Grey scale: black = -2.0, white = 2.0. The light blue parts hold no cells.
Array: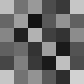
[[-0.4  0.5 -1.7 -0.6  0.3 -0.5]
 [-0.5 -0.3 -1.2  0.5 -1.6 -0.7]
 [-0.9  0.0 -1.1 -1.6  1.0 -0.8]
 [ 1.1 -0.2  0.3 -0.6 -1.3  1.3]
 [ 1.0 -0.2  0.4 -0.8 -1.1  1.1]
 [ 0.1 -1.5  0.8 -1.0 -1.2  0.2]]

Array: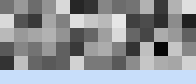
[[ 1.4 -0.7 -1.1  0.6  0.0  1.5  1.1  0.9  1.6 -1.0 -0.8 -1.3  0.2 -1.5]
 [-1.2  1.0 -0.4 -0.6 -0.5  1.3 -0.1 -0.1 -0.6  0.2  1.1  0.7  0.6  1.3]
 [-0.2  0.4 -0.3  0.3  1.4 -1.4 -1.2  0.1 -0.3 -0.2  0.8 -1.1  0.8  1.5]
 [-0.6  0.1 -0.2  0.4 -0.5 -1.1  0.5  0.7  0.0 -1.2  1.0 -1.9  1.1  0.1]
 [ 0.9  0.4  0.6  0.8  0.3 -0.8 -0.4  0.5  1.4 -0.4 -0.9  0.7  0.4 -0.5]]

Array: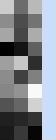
[[-1.6 -1.1 -1.9]
 [ 0.5  1.1 -1.3]
 [-1.5 -1.4 -1.2]
 [-2.0 -1.7 -0.5]
 [ 0.2 -0.8 -0.2]
 [ 0.2 -1.0  0.0]
 [ 0.6 -0.9  0.7]
 [ 1.2 -0.3  0.9]
 [-0.7 -0.4  1.3]
 [ 0.1  0.3  1.9]]

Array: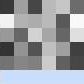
[[-1.1  0.5 -0.9  0.9  1.1 -0.3]
 [-1.2  0.3 -0.7  1.0  0.5 -1.0]
 [-0.2  0.1  0.0  1.2 -0.5 -0.9]
 [ 1.8  0.8  0.7  0.9 -0.6  1.9]
 [ 0.4 -0.4  1.3  0.6 -0.4  1.5]]

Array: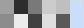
[[ 0.2  1.7 -1.0  1.5 -0.6]
 [ 0.5 -1.3 -0.1  1.2  1.0]]

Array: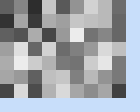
[[-0.5  0.1 -1.3  1.1 -0.6  0.3  1.3  0.9 -0.3]
 [-1.2  0.6 -1.1  0.7  0.5  1.1  1.0  0.9 -0.4]
 [-0.9  1.4 -0.8  0.8  1.4  0.6  0.2  0.6 -1.0]
 [ 0.6  0.4 -0.5  1.0  1.1  0.0  0.9  0.3 -0.1]
 [ 0.5  1.5 -0.4  1.3 -0.3  0.0  0.4  1.4  1.0]
 [-0.5 -0.7  0.7 -0.9  0.4  1.7 -0.2  0.1 -0.4]
 [ 0.7  1.7  1.2  0.8 -0.1 -0.2  1.2  1.6 -0.1]]
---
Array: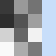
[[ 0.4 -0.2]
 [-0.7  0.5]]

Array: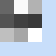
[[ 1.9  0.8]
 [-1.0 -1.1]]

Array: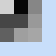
[[-1.9  0.1]
 [-0.9  0.4]]

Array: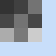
[[-1.0 -0.2]
 [-0.2 -0.9]]

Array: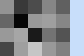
[[-1.1 -0.8]
 [-1.9  0.4]]

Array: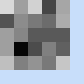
[[ 0.5  1.3]
 [ 0.2 -0.1]]

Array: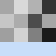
[[ 1.4  0.8]
 [ 0.7 -0.8]]
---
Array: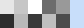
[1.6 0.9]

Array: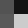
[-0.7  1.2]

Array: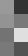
[ 0.4 -0.1]

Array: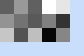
[-0.5 -0.2  1.0]

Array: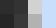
[-1.3 -1.1]

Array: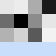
[ 1.6 -2.0 -0.6]

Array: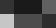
[-1.2 -0.8]

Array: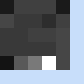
[-1.6 -1.1 -1.0 -1.1 -0.9]

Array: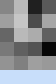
[ 0.1  1.1  0.7 -1.9]
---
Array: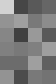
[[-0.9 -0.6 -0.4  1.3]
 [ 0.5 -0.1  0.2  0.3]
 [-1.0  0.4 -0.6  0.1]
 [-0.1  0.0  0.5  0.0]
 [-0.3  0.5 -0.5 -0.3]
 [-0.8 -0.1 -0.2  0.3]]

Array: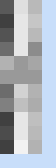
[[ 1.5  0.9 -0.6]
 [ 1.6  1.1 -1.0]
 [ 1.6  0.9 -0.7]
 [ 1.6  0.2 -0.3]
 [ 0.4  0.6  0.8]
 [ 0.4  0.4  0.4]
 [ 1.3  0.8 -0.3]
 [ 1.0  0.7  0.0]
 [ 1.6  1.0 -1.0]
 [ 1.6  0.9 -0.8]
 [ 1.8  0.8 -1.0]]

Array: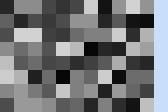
[[ 0.2  0.2 -0.9 -1.2 -0.9  1.2 -1.7  0.3  1.3  0.3 -1.4]
 [-1.4 -0.8 -1.1 -0.8  0.3  0.3 -1.4 -0.6 -1.7 -1.8 -0.5]
 [ 1.3  1.3 -1.0 -1.1 -0.3  0.0  0.0  1.2 -1.3  0.8 -0.8]
 [-0.3  0.1 -0.7  1.3  0.9 -1.9 -1.4 -1.5  0.9  0.5  0.2]
 [-0.6 -0.3 -0.9 -0.8 -1.3 -1.0 -0.6  0.7 -1.2 -1.4  1.0]
 [ 0.8 -1.5 -0.3 -1.9  0.0 -0.4  1.2 -1.8 -0.3 -0.3  1.2]
 [ 0.4 -0.1 -0.6  1.1  0.0  0.3 -1.5  0.4 -0.4 -1.0  0.1]
 [ 0.4  0.4  0.2 -0.6 -0.4 -1.4  0.0 -1.3 -1.7  1.0 -0.8]]

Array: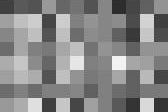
[[-0.6 -0.7  0.4 -0.4 -0.2 -0.7  0.1 -1.3 -0.9 -0.5  0.3 -1.0]
 [ 1.0  1.2 -0.9  1.2  0.0  0.3  0.1  0.2 -0.8  1.3 -1.0  0.5]
 [ 0.6  1.0 -0.7  1.0 -0.3  0.2  0.1 -0.5 -1.1  1.1 -0.8  0.1]
 [ 0.6  0.0 -0.1  0.6  1.0 -0.2  0.3  0.1 -0.5  0.3  0.3 -0.3]
 [ 1.1  0.2 -0.4  0.8  1.6  0.0  0.1  1.8  0.6  0.5 -0.1  0.7]
 [ 0.9  0.7 -0.7  1.0  0.3 -0.1  0.0  0.6 -0.5  0.9 -0.9  0.5]
 [ 0.0 -0.3  0.0  0.0  0.1 -0.5  0.0 -0.3 -0.5 -0.1 -0.1 -0.3]
 [ 0.7  1.5 -1.0  1.1 -0.9  0.5  0.0 -0.6 -1.2  1.4 -1.2  0.4]]

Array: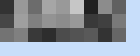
[[ 0.4 -0.3  0.6  0.4  1.1 -1.5  0.2 -0.5 -1.2]
 [ 0.5  0.0  0.3  0.2  0.4 -1.1 -1.0 -0.1 -0.9]
 [ 0.0 -1.1 -1.3 -0.8 -0.7 -0.6 -1.2 -0.4 -0.2]]

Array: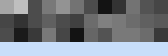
[[ 1.0 -0.8 -0.1  0.3 -0.2 -0.8 -1.7 -1.2 -0.2 -0.7 -0.9  0.6]
 [-1.2 -0.8 -0.5 -0.8 -1.0 -0.3  0.0 -0.1 -0.3 -0.5 -0.6 -0.9]
 [-1.6 -1.1 -0.1 -0.9 -1.7 -0.4 -0.7 -0.1 -0.1 -0.3 -1.1 -0.8]]

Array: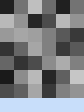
[[-0.2  1.0 -0.3 -1.5 -0.2 -1.5]
 [ 0.3 -1.4 -0.8  0.9  0.3  0.9]
 [ 0.6  0.5  0.0 -0.6 -1.1  0.4]
 [-0.4  0.6  0.0 -1.1 -0.6 -1.2]
 [-1.2 -0.8  0.2  0.7  0.0 -0.4]
 [ 0.2  0.9 -1.4 -0.5  1.1 -1.6]
 [-0.5  0.6 -1.1  0.0  0.3 -0.8]]
